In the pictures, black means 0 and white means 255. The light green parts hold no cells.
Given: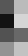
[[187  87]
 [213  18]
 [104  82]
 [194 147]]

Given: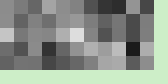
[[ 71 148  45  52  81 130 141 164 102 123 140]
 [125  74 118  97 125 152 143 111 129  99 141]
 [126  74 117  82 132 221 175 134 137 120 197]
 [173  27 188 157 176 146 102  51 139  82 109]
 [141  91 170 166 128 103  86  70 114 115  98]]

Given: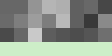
[[ 71 104  96 175 181 148 103 103]
 [138  57  96 185 125 157 126 106]
 [111  85  77  84  93 201 103  74]]

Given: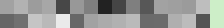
[[190 155 159 162  87 127  69  34 127 152  71 167 156 178 162]
 [ 84 188 175 107 106 186 177 171 162 103 234 185 197 112 102]]

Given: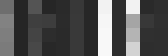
[[ 46  42 242  45 242  39  56  42  38  84  37 110]
 [ 48  56 165  45 246  39  57  43  61  63  37 130]
 [ 47  48 180  45 248  39  57  42  45  68  37 126]
 [ 47  46 211  45 248  39  57  42  40  72  37 123]]

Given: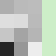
[[188 186 174]
 [186 220 222]
 [181 164 198]
 [237 151  37]]

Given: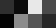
[[ 74 232  11  47]
 [ 39  85 140   4]]

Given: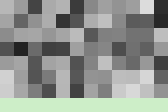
[[ 46 220 158 147 160 136  59 179 170  68 155 183]
 [ 40  93  91 137 192 173  84  52 173 145 100 164]
 [190 114 114 130 128  88 187 165 150 166 163 140]
 [152  96 112  77 134 125 160  67  64 107  34  81]
 [ 63 152 105 129 192 132  82 170 163  85 165 155]
 [ 98 214 187 189 145 147  87 183 123  84 158 209]
 [146 192 216 202 126 163  66 182  78 125 167 205]]
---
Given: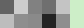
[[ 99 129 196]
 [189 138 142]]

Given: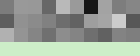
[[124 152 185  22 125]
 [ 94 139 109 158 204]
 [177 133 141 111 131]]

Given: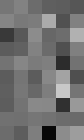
[[118 108  93]
 [133 124  81]
 [ 57 140 109]
 [ 92 130  80]
 [115 123  44]
 [ 92  92 163]
 [ 95 104 200]
 [ 93 137  48]
 [113 118 108]
 [108 126 140]]

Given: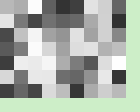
[[184 252  51 226 101]
 [228  70  97 170  49]
 [ 73 244 148 162 135]
 [ 90 251 162 225 190]
 [ 61 234 173  87 254]
 [215 232 110 146  54]
 [ 63  69 189 171 185]]

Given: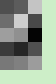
[[ 79 196]
 [109  73]
 [158   4]
 [ 59  80]
 [120 156]]

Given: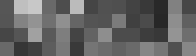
[[ 86 200  77  69  79  57 129]
 [ 85 147 144  84 123  75 142]
 [ 70 161 126  99  76  61 148]
 [105  64 121 117  98 134  80]]

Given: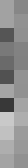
[[162]
 [162]
 [ 85]
 [121]
 [106]
 [ 81]
 [165]
 [ 56]
 [201]
 [193]
 [174]
 [164]]
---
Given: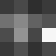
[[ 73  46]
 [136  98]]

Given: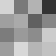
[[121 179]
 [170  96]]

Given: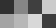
[[134  63]
 [183 216]]

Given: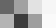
[[161 226]
 [ 60 158]]

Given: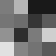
[[181  25]
 [109  53]]

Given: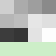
[[171 158]
 [189 230]]

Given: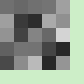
[[104 112]
 [ 58  44]]

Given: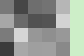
[[ 70 110]
 [106  81]]

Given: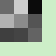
[[204  11]
 [139  84]]
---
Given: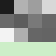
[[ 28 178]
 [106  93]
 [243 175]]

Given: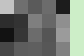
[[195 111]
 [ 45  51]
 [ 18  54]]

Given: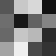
[[ 86 200]
 [110  24]
 [104 198]]

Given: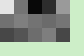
[[228 116]
 [113 127]
 [ 71  84]]

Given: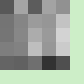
[[ 88 165]
 [116 133]
 [117 135]]

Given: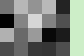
[[116 183]
 [  2 132]
 [177 105]]
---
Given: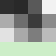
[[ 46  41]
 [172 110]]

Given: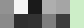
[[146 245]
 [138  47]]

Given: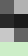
[[ 96 178]
 [ 40  26]]

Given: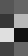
[[ 86 101]
 [ 54 184]]

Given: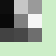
[[ 14 198]
 [  9 128]]

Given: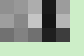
[[144 152]
 [158 136]]
